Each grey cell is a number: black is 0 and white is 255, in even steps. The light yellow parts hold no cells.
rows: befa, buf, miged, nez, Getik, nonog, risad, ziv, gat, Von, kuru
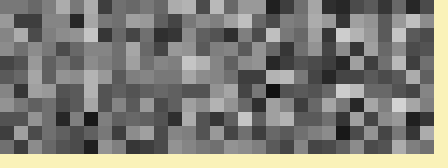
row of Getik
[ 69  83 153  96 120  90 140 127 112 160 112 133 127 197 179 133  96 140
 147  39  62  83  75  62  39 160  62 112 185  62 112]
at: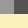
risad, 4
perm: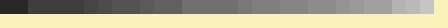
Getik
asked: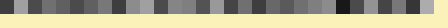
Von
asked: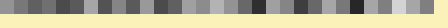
ziv
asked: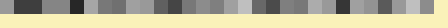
buf

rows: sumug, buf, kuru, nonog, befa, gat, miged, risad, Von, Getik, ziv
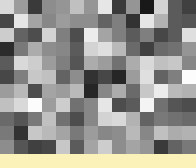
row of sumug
[217 156  58 141 149 192 149 230  58 149  25 211  91  64]
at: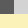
nonog, 6
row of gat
[ 71 127 199 192  99 141  50  71  38 156 223  99 127 252]
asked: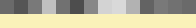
Von
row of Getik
[121  50 199 185 164 121 156 135 141 185 135 192 172 178]

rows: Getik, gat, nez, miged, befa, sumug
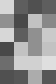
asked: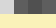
Getik
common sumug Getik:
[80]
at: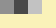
gat, 1

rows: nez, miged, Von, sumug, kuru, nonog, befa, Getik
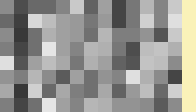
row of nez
[139  77 105 105 132 201  98 160  69 119 182 132 201]
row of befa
[168  56 208 105 168 126 112 168  98 153 189 105 208]
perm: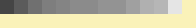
Getik
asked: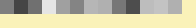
sumug

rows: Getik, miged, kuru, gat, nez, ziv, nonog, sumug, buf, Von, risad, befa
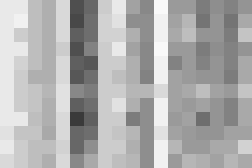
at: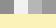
risad, 11
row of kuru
[233 204 190 175 217  95 110 210 210 175 142 241 169 190 148 148 124 196]
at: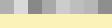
befa, 4

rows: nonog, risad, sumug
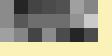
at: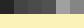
nonog, 2
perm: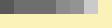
risad
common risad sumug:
[139]
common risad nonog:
[139]
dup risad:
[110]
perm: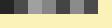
sumug

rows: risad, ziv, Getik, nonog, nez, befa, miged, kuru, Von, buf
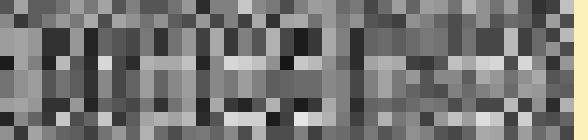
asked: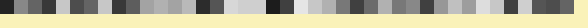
Von
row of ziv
[136  56  93 120 151 120 169  77 163 144 114 144  93  77 151  71 128  64
 169  50 163 169 114 151 120 144  85  77  64 144 128 100  77 107 144  85
 107 100  64 157  77]

